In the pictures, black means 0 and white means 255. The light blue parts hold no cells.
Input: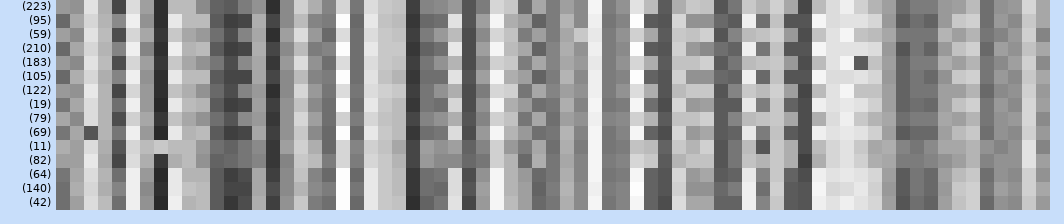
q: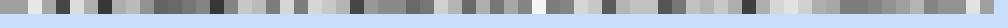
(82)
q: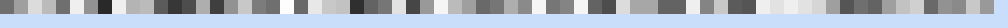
(42)
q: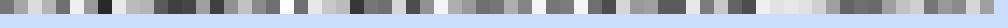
(19)
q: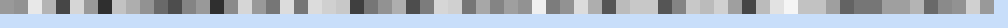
(122)
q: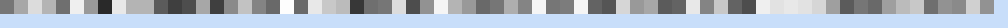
(64)
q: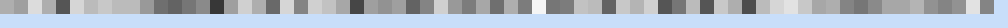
(11)

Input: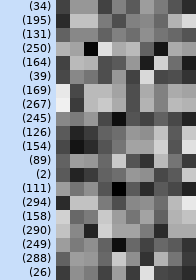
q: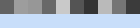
(89)
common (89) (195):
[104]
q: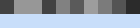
(34)

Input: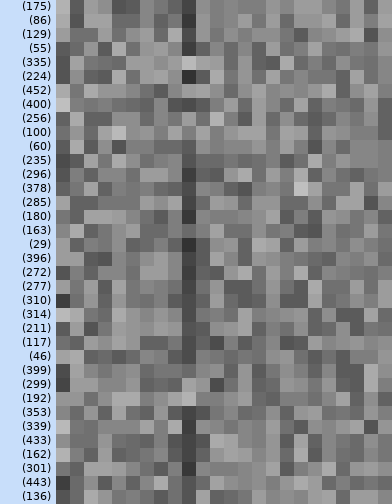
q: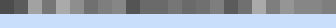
(235)
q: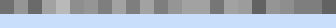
(100)
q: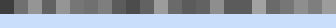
(310)
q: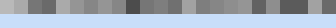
(314)
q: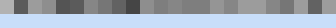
(175)
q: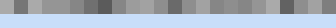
(452)

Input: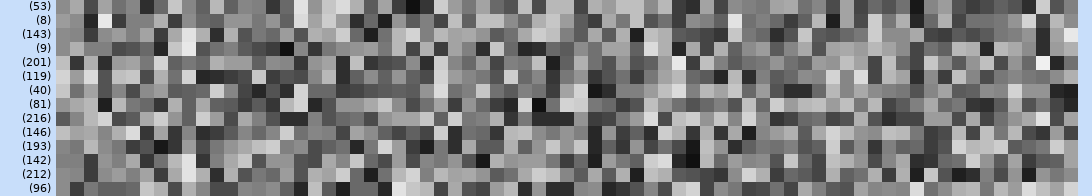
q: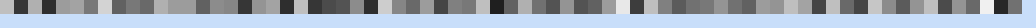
(201)
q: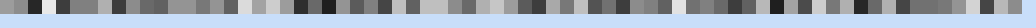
(8)
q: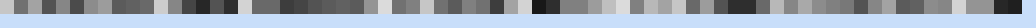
(40)
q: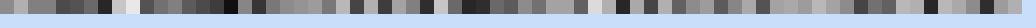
(9)
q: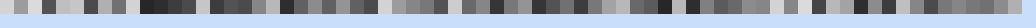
(119)

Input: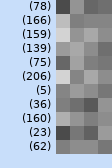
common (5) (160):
[141]
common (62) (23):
[119]
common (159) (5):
[141]
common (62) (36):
[127]
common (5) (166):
[133]
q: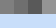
(36)

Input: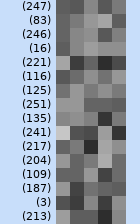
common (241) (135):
[53]
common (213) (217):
[45]
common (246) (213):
[135]
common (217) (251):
[100]
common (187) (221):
[100]
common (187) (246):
[100]
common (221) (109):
[100]

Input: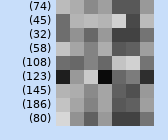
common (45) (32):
[110]
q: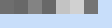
(108)

